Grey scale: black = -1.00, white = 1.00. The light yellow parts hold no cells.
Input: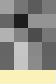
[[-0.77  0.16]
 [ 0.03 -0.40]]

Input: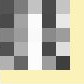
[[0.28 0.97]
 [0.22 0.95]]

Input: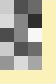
[[ 0.05 -0.64]
 [ 0.06  0.94]]

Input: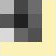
[[-0.74 -0.27]
 [-0.20 -0.37]]

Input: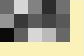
[[-0.56 -0.29]
 [-0.25  0.69]]

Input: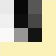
[[-0.89 -0.44]
 [ 0.18 -0.85]]

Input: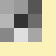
[[-0.61 -0.15]
 [ 0.74  0.30]]
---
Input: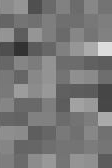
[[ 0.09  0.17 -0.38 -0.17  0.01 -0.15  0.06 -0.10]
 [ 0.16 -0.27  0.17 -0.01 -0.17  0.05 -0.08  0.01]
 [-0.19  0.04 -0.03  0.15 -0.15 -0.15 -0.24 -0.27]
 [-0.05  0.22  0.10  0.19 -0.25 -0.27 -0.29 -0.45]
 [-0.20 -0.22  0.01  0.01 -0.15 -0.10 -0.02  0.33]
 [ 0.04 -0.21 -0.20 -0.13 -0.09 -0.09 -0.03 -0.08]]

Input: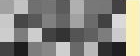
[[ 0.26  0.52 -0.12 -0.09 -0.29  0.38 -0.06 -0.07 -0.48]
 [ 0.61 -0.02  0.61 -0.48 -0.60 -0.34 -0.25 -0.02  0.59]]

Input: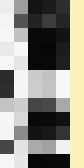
[[ 0.86  0.23 -0.84 -0.79 -0.65]
 [ 0.93  0.52 -0.93 -0.92 -0.85]
 [ 0.94  0.80 -0.94 -0.94 -0.76]
 [-0.64  0.92  0.60  0.53  0.94]
 [ 0.93  0.69 -0.93 -0.92 -0.87]
 [-0.45  0.78  0.33  0.26  0.88]]

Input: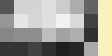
[[-0.33  0.66  0.66  0.75  0.60  0.36 -0.22]
 [ 0.06  0.11  0.11  0.49  0.27  0.37 -0.62]]

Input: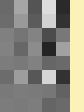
[[-0.17  0.30 -0.34  0.73 -0.67]
 [ 0.00 -0.08  0.03 -0.40 -0.06]
 [-0.03 -0.05  0.01 -0.20 -0.17]
 [-0.05 -0.03 -0.04 -0.07 -0.23]]

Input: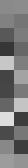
[[ 0.08  0.10]
 [-0.31 -0.03]
 [ 0.56 -0.01]
 [-0.45 -0.05]
 [ 0.73 -0.52]
 [ 0.07 -0.52]]

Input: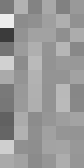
[[-0.05  0.40  0.03  0.32  0.01  0.20]
 [-0.54  0.15  0.27  0.27  0.12  0.35]
 [ 0.64  0.10  0.46  0.15  0.20  0.19]
 [-0.05  0.20  0.38  0.15  0.45  0.06]
 [-0.24  0.34  0.10  0.18  0.24  0.28]
 [ 0.62  0.13  0.11  0.28  0.29  0.19]]

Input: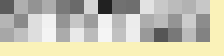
[[-0.29  0.37  0.15  0.35 -0.05 -0.17  0.66 -0.74 -0.11 -0.14  0.77  0.57
   0.47  0.40  0.56]
 [ 0.31  0.50  0.74  0.91  0.34  0.83  0.47  0.92  0.51  0.86  0.20 -0.33
  -0.06  0.47  0.02]]

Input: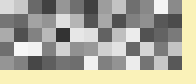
[[ 0.72  0.57 -0.18 -0.49  0.18 -0.13 -0.50  0.23  0.53 -0.13  0.07  0.91
   0.08]
 [ 0.34 -0.37  0.02  0.45 -0.60  0.81  0.76 -0.23  0.50  0.85 -0.36 -0.22
  -0.04]
 [ 0.17  0.01 -0.44 -0.26 -0.10 -0.14  0.88  0.00  0.15  0.85 -0.09  0.56
  -0.31]]
